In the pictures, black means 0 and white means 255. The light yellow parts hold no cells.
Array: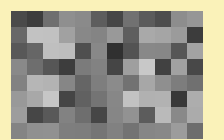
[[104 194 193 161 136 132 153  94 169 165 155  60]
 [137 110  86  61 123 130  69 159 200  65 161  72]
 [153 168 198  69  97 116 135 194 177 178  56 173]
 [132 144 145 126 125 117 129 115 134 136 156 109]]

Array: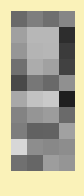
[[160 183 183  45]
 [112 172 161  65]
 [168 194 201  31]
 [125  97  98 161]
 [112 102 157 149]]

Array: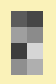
[[159 139]
 [143 175]]

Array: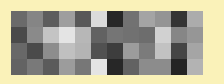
[[ 74 138 196 228 183  98 117 113 109 209 134 150]
 [ 99 121  91 156 119 228  39  98 140 140  36 179]]

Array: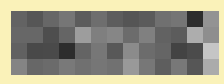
[[103 103  78 101 157 127 134 108 128  98  92 173 142]
 [132 103 107 121 112 118 113 153 119  94 120  86 171]]

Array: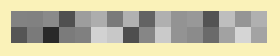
[[ 85 122  41 123 128 210 200  78 134 202 147 139 106 162 213 163]]

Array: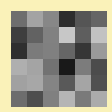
[[ 62  98 129 199  94 194]
 [175 164 114  25 124  76]
 [109  78 128 181 122 171]]

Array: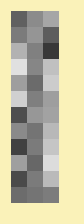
[[123 149  93]
 [224 134 192]
 [208 127 158]
 [138 116 184]
 [159 103 220]
 [108 116 124]]

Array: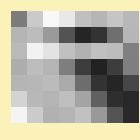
[[181 188 154  83  37  51 111 182]
 [173 189 180 126  60  34  61 127]
 [211 184 180 190 164  96  46  40]]
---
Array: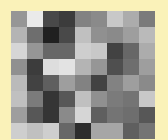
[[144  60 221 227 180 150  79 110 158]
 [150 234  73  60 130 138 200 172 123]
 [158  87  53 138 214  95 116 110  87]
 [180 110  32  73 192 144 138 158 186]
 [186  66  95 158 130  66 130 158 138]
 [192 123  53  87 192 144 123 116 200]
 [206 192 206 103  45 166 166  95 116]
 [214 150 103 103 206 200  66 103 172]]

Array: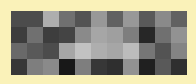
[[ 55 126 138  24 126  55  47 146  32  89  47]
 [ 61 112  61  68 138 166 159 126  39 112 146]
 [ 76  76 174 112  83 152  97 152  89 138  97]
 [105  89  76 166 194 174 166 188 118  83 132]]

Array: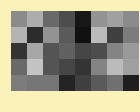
[[ 52 167  84  97  70  77 132 154]
 [105 195  84  70  52 132 187 160]
 [124 118 118  36  64  90 112  30]
 [139 173 105  77  23 147 160 139]
 [180  44 147  90  17 187  64 124]]

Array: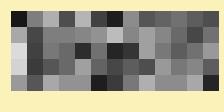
[[ 23 126 175  78 181  65  30 140  86  99 113  93  78]
 [153  86 168 146 146  30  59 120 175 140 140 168  37]
 [168  71 126 126 134 146 188 134 160 134 105  71 113]
 [211  59  86 105 160  99  71  93  78 153 120 134  93]
 [219  65 120 105  45 113  37  53 160 120  93 113 153]]

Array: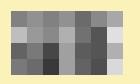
[[ 99 121  71 160  92  85 176]
 [121 107  57 160  99  79 217]
 [129 145 129 145 107 137 168]
 [190 153 137 176 113  85 224]]

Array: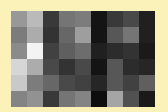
[[124 172  51 103 158  20  87 117  32]
 [132 146  57 117 132  14 165  81  26]
 [139 243  65  95 109  32  44  51  26]
 [152 186  57 117 124  20  57  73  32]
 [201 124 103  73  65  38  87  65  95]
 [214 172  73  51  73  20  87  44  38]]
